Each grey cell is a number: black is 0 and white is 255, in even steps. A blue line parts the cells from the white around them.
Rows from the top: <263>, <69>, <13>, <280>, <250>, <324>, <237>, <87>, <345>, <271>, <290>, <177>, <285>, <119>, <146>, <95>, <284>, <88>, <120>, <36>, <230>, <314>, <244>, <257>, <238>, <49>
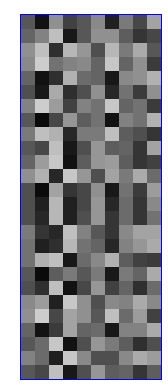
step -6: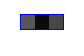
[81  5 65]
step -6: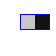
[193  12]
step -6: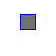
[108]
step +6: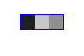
[ 38 205 150]
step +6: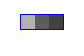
[183  99  71]
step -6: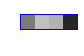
[116 185 171  33]
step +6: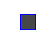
[77]

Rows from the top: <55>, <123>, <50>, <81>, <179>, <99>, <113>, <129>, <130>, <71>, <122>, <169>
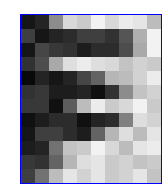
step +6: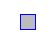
[194]
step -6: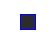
[38]
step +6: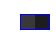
[62 35]
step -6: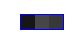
[16 64 50]
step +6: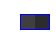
[69 50]
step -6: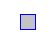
[189]

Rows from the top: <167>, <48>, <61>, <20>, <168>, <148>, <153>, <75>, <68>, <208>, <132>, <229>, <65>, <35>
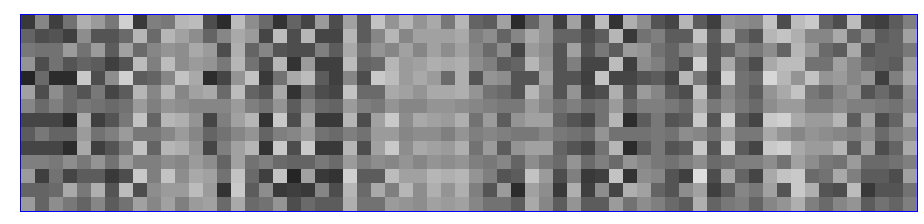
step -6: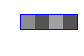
[135  78 155  78]
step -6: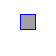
[155]
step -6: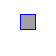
[155]
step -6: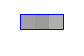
[155 149 169]
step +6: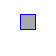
[175]
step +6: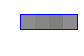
[147 140 133 147]
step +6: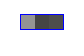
[154  75  83]

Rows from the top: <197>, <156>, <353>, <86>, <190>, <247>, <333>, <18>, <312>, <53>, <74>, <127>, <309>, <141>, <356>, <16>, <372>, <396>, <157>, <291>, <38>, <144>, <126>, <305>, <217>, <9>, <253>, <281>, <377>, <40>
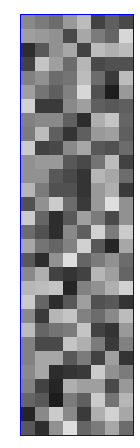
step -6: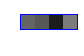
[ 95  82  23 117]
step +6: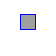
[165]
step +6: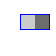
[209 114]
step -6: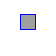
[153]
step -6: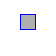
[169]
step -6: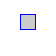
[197]

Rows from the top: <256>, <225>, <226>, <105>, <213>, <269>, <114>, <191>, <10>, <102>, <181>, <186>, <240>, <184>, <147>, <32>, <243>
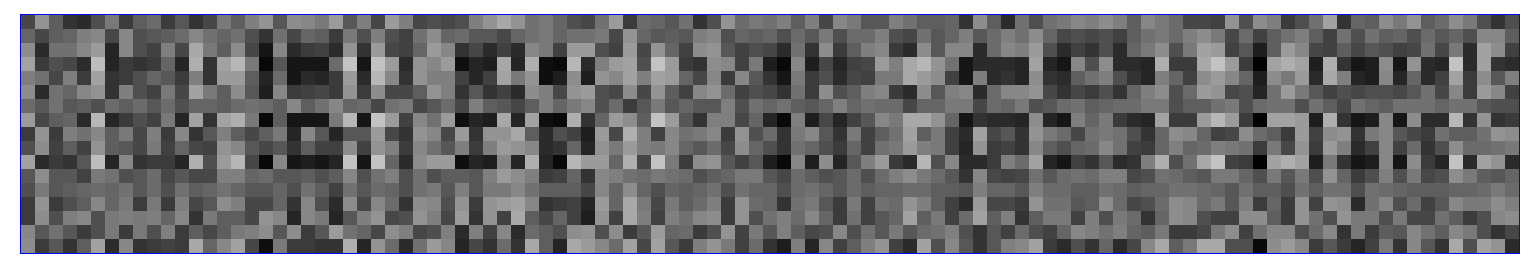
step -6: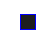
[24]
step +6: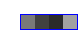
[127  71  49 168]
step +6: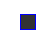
[57]

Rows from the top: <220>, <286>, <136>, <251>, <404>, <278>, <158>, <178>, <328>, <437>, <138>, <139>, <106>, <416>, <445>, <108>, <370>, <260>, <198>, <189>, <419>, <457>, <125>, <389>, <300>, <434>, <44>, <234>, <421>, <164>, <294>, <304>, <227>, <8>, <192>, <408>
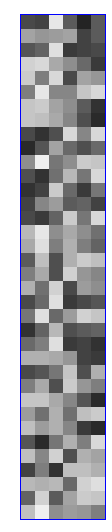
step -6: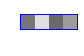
[112 217  99 150]
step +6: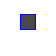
[79]
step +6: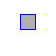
[182]
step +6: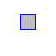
[197]
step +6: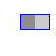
[148 209]
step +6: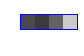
[ 79  64 105 209]

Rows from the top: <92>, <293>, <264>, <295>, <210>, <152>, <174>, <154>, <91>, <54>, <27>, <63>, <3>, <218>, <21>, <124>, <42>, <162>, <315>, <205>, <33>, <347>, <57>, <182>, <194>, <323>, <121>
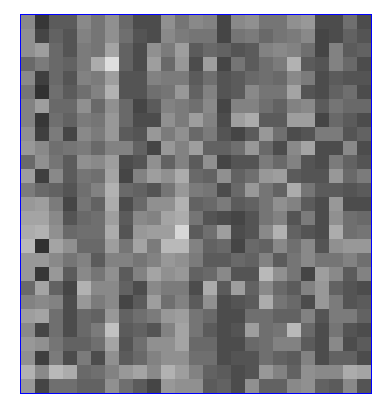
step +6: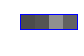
[ 82  90 150 104]
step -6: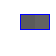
[85 92]
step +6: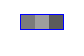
[129 164  97]
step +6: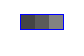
[ 75  97 136]
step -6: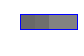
[ 99 105 124 124]

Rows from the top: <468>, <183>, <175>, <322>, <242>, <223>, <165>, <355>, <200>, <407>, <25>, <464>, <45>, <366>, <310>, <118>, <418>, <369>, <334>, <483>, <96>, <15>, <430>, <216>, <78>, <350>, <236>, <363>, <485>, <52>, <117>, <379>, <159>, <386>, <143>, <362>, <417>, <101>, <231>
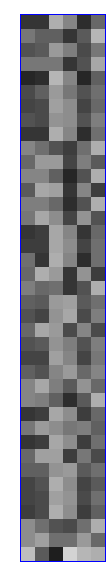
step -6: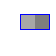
[161 120]
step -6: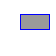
[148 148]
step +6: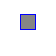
[139]
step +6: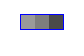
[160 132  80]

